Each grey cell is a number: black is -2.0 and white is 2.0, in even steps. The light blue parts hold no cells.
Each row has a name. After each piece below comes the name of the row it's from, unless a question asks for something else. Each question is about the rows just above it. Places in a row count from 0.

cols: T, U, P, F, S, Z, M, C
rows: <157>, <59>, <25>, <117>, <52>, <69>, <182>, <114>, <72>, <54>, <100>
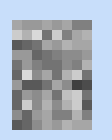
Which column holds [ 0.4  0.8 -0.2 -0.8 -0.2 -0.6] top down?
C
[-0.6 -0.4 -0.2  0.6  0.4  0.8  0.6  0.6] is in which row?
<25>
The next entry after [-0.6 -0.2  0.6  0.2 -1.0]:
[-0.8]
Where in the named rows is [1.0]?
<114>, 5
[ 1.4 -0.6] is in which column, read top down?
U
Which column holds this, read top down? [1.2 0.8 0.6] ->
M

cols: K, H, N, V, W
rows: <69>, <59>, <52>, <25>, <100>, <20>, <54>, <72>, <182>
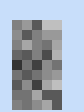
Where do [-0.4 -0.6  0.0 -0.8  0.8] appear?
<25>
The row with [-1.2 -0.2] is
<100>
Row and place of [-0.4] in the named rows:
<25>, 0
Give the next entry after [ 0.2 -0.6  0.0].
[0.4]
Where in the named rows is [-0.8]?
<25>, 3

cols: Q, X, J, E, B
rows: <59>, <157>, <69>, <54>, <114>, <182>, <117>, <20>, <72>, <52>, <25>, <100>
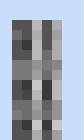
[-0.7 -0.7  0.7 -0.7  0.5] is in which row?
<100>
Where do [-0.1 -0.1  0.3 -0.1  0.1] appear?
<114>
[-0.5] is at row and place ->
<72>, 3
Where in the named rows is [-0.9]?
<20>, 1
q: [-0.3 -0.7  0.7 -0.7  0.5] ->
<157>

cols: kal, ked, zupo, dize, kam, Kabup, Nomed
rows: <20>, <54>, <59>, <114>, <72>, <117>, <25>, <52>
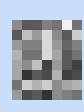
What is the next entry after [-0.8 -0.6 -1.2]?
[0.2]
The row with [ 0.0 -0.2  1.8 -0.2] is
<20>
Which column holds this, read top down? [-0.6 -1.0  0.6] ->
Kabup
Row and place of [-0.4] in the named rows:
<59>, 5

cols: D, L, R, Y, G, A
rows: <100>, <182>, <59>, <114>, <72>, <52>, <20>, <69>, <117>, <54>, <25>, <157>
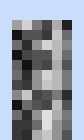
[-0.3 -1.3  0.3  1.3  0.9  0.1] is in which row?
<59>
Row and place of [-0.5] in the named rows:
<72>, 0
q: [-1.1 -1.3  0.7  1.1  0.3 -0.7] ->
<157>
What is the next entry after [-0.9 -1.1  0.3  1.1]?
[0.9]
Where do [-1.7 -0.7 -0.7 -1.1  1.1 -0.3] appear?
<182>
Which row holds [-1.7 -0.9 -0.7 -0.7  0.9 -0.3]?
<114>
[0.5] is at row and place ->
<100>, 0

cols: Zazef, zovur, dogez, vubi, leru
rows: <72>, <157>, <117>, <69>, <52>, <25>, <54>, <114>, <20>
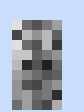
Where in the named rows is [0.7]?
<20>, 4
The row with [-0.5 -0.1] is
<69>
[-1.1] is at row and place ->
<117>, 4
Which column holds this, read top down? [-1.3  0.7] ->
leru
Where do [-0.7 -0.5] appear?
<25>
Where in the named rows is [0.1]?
<25>, 1

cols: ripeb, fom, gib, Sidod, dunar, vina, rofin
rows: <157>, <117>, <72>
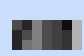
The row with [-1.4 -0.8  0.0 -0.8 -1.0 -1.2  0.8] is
<117>
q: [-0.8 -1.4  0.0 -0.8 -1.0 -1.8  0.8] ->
<157>
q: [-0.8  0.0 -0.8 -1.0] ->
<117>
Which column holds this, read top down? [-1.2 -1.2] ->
vina
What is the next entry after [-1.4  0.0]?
[-0.8]
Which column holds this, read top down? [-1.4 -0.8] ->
fom
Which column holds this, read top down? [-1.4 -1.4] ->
ripeb

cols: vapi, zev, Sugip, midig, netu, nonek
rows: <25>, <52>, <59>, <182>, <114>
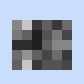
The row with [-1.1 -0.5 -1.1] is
<25>
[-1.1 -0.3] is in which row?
<25>
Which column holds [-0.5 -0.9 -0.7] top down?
midig
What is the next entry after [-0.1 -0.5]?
[-1.5]
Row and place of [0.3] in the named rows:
<182>, 1
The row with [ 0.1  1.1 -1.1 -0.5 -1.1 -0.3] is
<25>
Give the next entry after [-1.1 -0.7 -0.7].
[-0.9]

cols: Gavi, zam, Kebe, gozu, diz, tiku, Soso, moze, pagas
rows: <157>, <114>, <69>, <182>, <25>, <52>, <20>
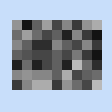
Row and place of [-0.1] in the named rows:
<182>, 6
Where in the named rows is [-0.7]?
<182>, 1
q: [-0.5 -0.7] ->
<182>
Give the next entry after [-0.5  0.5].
[-0.9]

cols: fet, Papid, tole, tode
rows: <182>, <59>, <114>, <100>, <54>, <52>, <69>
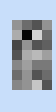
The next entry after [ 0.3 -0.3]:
[-0.7]
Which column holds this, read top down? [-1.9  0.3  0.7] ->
Papid
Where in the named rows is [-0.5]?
<114>, 3
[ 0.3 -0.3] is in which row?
<182>
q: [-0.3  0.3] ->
<52>

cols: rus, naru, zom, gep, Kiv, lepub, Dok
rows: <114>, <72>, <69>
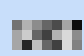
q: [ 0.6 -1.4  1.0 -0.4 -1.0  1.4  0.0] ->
<69>
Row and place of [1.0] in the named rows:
<69>, 2
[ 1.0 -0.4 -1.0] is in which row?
<69>
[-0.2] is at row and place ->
<114>, 0
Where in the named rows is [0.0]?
<69>, 6
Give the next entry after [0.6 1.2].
[-0.4]

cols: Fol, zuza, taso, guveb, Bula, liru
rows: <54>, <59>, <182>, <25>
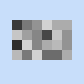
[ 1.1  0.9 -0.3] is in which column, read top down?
Bula
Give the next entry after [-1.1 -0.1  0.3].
[1.3]
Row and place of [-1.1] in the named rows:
<54>, 0
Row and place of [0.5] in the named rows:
<59>, 1
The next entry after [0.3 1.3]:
[0.7]
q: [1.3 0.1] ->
<182>
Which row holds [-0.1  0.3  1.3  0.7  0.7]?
<54>

